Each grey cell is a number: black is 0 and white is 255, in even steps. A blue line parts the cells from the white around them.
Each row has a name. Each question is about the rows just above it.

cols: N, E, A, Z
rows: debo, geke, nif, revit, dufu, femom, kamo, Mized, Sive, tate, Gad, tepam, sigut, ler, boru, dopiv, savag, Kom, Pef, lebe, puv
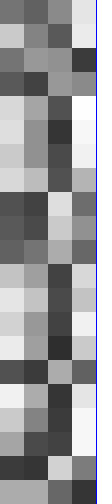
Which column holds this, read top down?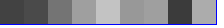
E
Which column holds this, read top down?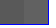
N

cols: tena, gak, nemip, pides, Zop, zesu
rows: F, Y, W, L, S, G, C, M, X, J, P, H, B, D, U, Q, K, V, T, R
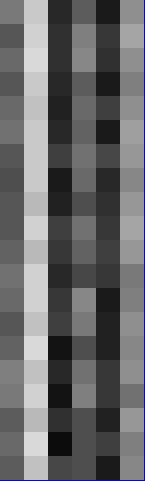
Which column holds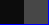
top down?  nemip
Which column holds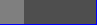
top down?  pides
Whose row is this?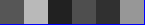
X
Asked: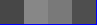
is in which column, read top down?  pides
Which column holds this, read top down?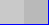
gak

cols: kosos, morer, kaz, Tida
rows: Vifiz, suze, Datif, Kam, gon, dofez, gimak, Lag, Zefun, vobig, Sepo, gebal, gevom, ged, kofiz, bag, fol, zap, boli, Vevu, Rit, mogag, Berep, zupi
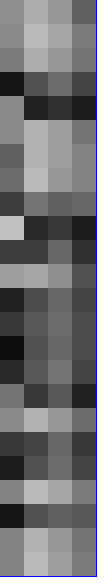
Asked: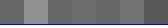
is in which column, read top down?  kaz
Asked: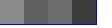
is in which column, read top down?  kosos
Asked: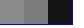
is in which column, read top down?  kosos

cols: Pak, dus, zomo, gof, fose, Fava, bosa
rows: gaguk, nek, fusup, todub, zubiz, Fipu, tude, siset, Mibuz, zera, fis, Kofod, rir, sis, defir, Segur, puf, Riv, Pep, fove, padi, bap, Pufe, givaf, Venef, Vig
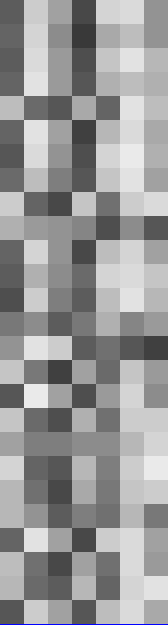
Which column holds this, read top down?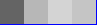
fose
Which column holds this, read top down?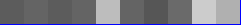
Pak
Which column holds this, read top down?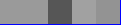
zomo
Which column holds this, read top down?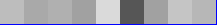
bosa

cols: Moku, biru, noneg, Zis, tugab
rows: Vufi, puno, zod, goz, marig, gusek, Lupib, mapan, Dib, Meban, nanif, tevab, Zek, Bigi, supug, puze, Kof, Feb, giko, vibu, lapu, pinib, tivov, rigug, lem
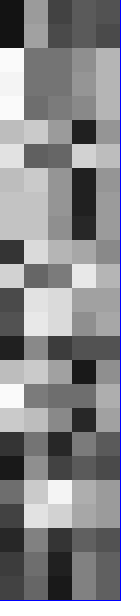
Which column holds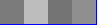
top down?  biru
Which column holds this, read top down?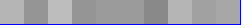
tugab
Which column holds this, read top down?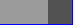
tugab
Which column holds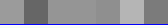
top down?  noneg
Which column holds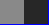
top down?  noneg

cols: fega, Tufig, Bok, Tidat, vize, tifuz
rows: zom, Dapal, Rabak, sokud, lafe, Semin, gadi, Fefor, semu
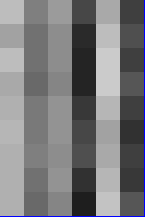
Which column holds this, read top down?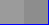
Bok
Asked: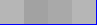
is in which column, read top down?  vize
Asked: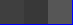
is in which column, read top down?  tifuz
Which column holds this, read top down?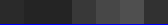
Tidat

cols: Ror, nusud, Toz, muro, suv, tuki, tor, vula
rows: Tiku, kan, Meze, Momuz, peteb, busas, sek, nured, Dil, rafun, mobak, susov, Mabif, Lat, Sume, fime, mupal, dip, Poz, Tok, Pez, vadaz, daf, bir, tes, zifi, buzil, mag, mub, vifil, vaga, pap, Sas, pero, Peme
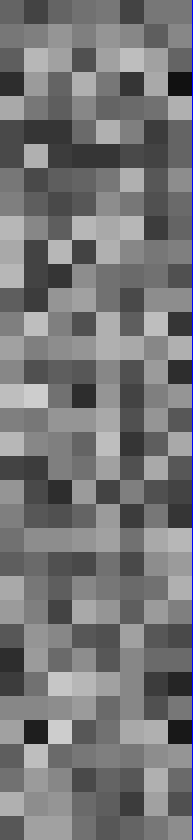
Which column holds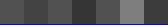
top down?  tuki
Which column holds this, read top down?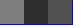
Toz
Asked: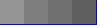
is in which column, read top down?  Ror
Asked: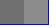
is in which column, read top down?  tor
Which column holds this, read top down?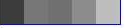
tor

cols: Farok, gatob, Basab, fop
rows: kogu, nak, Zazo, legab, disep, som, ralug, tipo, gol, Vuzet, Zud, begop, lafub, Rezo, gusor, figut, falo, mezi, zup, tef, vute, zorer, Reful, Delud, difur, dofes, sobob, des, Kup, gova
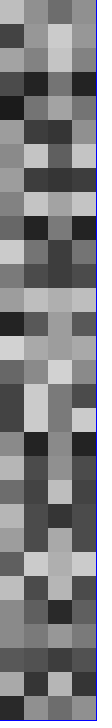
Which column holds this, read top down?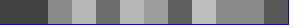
Farok
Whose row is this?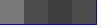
begop
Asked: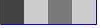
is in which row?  mezi
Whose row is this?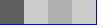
Delud
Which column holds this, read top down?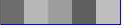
Farok

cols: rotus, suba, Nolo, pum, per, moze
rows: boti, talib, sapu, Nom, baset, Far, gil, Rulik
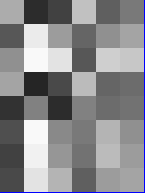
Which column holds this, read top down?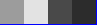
Nolo
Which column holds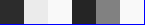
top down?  suba

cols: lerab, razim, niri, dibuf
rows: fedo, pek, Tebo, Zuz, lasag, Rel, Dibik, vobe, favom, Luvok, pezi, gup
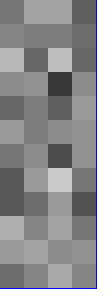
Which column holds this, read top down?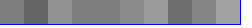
razim
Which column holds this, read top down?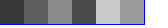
niri
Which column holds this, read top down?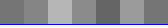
lerab
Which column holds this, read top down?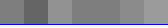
razim
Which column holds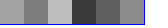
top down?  niri

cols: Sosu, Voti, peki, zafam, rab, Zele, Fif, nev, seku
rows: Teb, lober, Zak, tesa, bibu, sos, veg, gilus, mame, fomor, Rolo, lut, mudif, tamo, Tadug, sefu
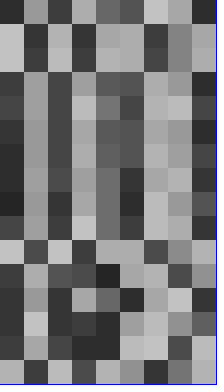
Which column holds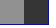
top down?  seku
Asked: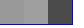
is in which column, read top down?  Voti
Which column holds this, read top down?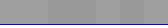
Voti

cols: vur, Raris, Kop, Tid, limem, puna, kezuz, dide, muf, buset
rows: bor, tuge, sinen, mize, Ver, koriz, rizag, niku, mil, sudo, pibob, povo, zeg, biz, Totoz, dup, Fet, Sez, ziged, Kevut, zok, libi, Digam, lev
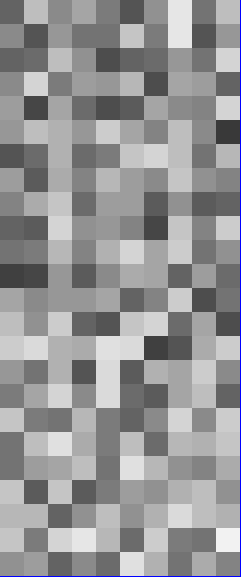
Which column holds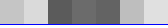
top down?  puna
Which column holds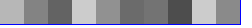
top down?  buset
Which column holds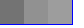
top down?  Tid
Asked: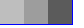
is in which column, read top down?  Raris
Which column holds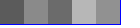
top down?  kezuz
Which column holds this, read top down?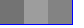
muf
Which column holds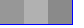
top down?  limem

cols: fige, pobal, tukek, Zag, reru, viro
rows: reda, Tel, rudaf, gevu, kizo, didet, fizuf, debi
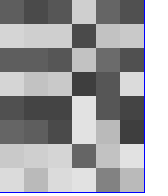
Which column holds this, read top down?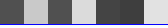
viro
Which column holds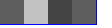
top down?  pobal
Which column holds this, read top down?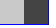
tukek

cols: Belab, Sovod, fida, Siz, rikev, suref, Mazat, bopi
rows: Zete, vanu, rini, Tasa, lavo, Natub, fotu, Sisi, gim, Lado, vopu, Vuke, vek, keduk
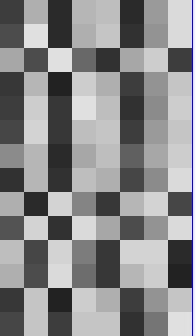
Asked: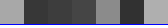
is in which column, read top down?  Belab
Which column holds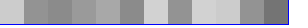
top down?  Mazat
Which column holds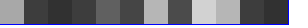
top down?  suref

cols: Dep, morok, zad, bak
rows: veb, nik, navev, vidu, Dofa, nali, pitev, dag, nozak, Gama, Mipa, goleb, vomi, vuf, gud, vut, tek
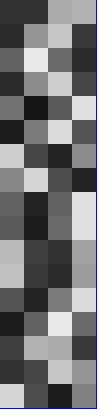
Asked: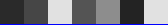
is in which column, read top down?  bak
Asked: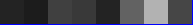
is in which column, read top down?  morok
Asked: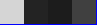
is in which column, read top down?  morok

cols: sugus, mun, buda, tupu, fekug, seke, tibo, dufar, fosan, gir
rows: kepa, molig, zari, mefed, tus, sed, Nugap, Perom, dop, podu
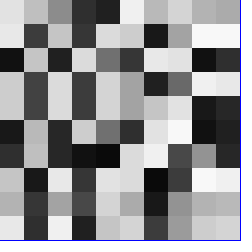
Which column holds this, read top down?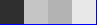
sugus
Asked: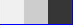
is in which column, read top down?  seke
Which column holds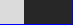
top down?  buda
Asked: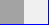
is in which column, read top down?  buda
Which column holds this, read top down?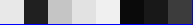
tibo
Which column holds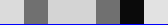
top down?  fekug
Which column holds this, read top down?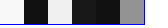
fosan

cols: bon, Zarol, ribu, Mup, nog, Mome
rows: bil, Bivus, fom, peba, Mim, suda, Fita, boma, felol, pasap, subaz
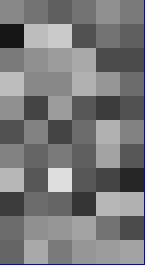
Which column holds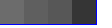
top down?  Mup
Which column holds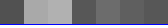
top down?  Mup
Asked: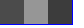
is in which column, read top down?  nog

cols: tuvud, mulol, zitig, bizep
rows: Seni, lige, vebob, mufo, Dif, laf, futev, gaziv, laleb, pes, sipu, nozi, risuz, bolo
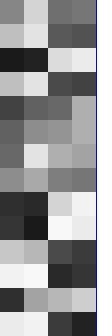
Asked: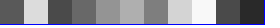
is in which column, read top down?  zitig
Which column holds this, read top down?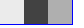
bizep
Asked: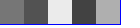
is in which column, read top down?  bizep
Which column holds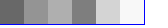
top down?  zitig
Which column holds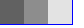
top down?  mulol

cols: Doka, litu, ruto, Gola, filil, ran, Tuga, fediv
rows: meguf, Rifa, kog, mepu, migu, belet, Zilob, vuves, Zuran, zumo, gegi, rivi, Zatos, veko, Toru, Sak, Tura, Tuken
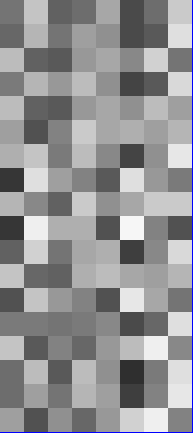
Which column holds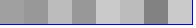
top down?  Gola
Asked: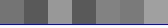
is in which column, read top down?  ruto
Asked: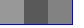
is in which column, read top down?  ruto
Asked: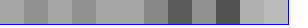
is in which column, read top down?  filil
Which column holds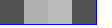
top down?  filil

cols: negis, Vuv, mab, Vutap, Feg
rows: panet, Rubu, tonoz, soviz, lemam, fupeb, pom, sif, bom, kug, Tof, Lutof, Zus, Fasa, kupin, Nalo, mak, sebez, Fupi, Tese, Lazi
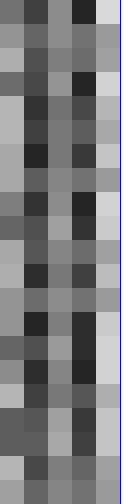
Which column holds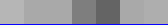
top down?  negis
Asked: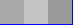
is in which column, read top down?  Feg
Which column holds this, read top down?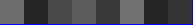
Vutap
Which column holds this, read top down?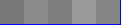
mab
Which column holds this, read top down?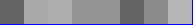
negis
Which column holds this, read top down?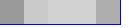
Feg

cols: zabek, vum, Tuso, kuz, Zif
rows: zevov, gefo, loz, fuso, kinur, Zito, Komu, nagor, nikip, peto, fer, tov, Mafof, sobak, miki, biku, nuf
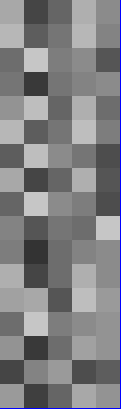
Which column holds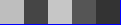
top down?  vum
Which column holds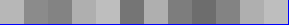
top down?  kuz
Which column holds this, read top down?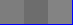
kuz

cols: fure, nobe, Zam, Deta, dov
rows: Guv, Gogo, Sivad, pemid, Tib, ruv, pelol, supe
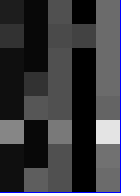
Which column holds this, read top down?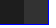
fure
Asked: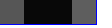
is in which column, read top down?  nobe
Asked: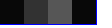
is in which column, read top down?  nobe
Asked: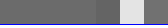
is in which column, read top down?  dov
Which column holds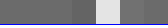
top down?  dov
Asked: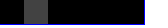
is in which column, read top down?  Deta
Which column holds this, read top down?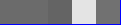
dov

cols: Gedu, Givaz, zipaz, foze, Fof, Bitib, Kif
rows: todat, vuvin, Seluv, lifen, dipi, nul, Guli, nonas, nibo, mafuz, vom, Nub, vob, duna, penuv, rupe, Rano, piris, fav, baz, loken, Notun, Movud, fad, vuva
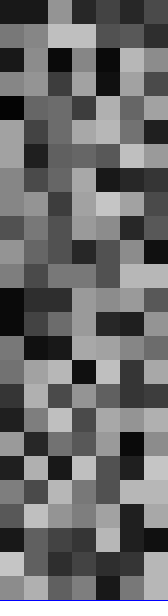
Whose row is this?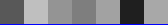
Notun
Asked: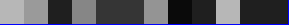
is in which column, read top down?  Bitib

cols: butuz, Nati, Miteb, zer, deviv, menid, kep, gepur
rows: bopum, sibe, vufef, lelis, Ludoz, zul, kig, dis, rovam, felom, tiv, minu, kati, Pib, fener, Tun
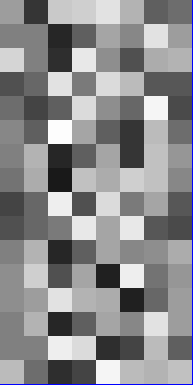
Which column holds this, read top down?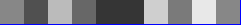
menid
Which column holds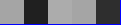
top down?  deviv
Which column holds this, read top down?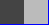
menid

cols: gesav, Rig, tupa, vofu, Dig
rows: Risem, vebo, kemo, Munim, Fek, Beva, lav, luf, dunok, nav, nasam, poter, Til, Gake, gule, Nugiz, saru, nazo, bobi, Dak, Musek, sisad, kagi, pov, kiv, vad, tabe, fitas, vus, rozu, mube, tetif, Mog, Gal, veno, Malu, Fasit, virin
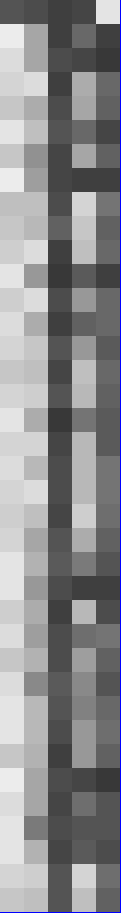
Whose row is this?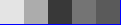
nazo
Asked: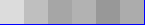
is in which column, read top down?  Rig
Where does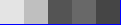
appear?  Beva
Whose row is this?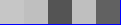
virin
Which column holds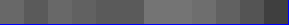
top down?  Dig
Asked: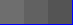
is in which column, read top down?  Dig
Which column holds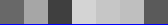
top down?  vofu

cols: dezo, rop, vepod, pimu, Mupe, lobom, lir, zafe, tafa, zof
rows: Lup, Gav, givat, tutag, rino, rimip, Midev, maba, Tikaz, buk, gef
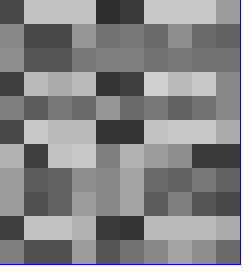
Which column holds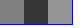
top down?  Mupe
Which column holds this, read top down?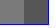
tafa
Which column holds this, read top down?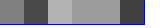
dezo
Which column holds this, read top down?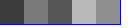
tafa
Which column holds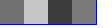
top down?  tafa
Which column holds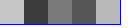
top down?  tafa

